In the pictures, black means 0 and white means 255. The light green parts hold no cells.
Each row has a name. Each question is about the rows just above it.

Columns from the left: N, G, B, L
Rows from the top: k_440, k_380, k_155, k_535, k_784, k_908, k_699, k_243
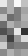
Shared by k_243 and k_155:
[177]
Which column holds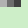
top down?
G

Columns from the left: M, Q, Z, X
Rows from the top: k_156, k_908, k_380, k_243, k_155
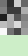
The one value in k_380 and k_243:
[173]
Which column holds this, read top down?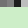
M
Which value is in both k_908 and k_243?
[173]
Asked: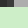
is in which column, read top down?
Q

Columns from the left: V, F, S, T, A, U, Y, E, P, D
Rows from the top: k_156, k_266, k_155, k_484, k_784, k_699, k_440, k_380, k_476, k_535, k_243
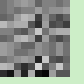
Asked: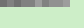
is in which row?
k_266
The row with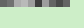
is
k_699
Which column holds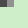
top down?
P
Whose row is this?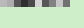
k_535
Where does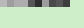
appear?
k_484

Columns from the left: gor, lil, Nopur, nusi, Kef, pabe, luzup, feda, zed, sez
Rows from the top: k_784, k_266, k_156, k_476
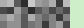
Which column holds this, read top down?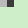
lil
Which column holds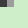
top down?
zed
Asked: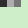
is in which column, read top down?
Kef
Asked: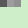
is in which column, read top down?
Nopur
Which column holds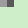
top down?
pabe
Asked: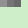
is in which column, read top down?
luzup

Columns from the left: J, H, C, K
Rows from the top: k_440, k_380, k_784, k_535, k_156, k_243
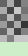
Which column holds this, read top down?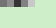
K
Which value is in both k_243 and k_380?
[200]
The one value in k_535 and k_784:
[84]
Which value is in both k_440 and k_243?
[129]

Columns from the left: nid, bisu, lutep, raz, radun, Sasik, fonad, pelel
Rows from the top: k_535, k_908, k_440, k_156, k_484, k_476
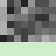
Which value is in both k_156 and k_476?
[176]
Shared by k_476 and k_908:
[36]
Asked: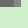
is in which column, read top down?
Sasik
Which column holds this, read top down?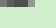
radun
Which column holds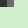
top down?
Sasik
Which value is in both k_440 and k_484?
[119]

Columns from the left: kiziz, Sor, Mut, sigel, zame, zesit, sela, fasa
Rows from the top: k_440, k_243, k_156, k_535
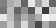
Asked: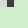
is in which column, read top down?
sela
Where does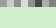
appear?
k_535

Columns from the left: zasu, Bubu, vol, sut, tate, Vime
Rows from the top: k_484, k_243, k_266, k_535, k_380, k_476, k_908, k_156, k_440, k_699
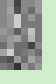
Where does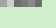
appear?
k_156
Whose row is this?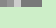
k_535
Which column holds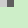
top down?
vol
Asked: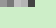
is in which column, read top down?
tate
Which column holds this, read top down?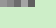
zasu
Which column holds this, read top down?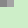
tate

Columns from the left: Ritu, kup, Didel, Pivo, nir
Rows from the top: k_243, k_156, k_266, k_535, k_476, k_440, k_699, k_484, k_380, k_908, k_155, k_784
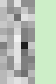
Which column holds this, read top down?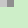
kup
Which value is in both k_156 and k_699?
[199]
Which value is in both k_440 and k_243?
[143]
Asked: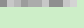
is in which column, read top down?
kup
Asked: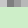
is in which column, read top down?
Ritu
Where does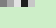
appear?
k_699
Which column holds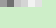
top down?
Didel

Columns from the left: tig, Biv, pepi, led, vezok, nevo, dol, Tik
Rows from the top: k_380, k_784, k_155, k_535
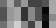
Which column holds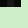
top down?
dol
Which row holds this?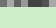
k_380
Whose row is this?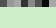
k_784

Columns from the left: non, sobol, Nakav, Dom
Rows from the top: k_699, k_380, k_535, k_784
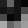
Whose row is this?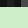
k_380
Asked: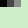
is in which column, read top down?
Dom
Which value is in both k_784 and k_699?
[100]
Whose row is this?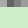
k_784
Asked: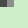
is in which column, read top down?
Dom
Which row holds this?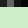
k_699
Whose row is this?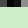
k_535

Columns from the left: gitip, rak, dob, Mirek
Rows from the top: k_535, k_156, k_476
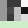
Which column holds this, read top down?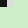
Mirek
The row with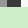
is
k_535
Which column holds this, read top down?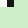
Mirek
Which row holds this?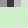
k_476
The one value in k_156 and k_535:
[151]

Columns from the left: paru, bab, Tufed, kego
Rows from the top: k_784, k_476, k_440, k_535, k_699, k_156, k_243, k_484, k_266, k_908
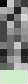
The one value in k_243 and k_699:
[124]
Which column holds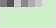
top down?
Tufed
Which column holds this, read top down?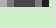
paru
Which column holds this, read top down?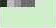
bab

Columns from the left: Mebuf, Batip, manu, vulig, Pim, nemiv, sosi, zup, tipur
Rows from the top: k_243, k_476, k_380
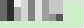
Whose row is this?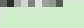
k_380
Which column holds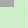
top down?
manu

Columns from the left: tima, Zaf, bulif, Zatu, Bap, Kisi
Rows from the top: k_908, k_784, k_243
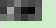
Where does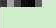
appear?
k_784
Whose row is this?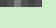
k_908
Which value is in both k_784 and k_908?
[70]
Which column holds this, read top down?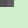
Kisi

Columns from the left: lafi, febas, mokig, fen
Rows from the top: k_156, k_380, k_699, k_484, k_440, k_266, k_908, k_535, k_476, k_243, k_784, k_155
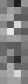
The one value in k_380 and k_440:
[105]
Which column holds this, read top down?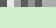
febas
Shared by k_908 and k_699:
[92]
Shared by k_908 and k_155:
[121]
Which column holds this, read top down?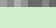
lafi
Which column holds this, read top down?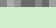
lafi

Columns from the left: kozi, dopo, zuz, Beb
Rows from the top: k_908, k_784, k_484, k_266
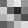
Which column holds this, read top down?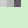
kozi
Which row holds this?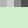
k_484
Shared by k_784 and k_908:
[205]
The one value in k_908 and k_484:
[205]
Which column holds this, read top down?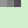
Beb
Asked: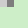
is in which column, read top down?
dopo

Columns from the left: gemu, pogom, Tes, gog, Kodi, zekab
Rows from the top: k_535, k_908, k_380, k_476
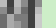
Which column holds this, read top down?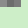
gog
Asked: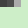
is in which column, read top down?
pogom
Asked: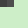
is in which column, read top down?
pogom
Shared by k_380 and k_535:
[64]
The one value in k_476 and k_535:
[64]
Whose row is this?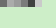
k_476
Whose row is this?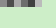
k_908

